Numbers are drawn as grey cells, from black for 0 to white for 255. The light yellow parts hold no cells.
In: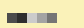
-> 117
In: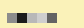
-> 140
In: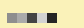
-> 142
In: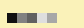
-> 129
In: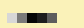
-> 93
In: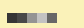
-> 103
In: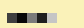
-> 63
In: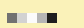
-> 181
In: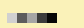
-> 92
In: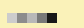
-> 140
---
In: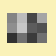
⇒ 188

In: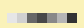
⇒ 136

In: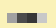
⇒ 76

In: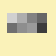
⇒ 173

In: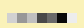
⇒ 106

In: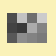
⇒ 194

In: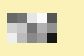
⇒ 230

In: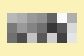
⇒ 100
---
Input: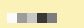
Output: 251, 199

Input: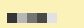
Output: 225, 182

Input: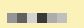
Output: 211, 191

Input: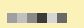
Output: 213, 192

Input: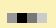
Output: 203, 151

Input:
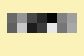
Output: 232, 200

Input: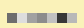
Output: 221, 193

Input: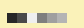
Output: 239, 180
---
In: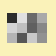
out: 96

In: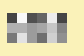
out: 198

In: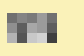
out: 155

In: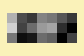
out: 46

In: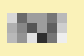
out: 95

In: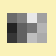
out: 118

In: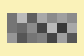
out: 56

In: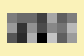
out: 116
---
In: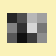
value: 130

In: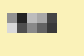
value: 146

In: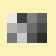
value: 179

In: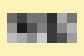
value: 149

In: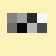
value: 130

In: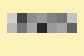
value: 206

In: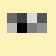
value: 105

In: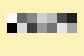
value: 250
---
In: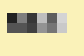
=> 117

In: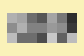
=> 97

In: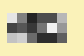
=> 45

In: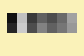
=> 118

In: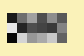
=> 200

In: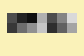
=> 97

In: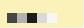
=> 217

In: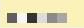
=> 138

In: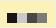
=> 72

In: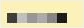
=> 133
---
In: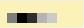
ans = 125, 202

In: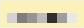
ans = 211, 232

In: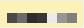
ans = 74, 128

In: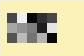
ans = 72, 8

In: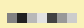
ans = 130, 204

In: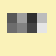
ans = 88, 229

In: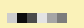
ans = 205, 124

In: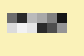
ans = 109, 148

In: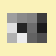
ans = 158, 79

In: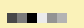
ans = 72, 179
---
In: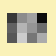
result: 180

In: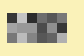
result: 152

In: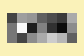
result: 249

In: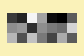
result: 152

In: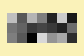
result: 99

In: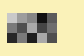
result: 79

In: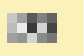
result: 235

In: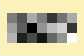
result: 93
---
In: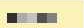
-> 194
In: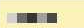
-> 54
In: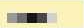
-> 23
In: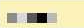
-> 88
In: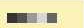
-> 154
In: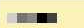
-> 134
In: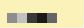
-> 57
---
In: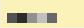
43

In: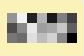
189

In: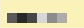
70

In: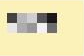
172

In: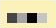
69

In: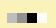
189

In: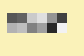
129

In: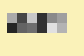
110
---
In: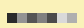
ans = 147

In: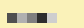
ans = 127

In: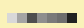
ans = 142

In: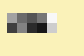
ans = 162

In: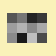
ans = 169

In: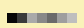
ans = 158

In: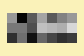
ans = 183

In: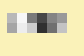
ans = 205

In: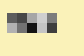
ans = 177
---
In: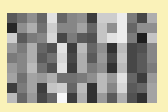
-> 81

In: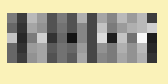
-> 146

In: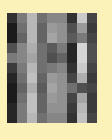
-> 50

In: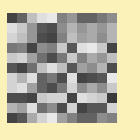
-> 99

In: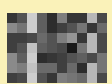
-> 106

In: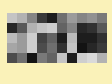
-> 206
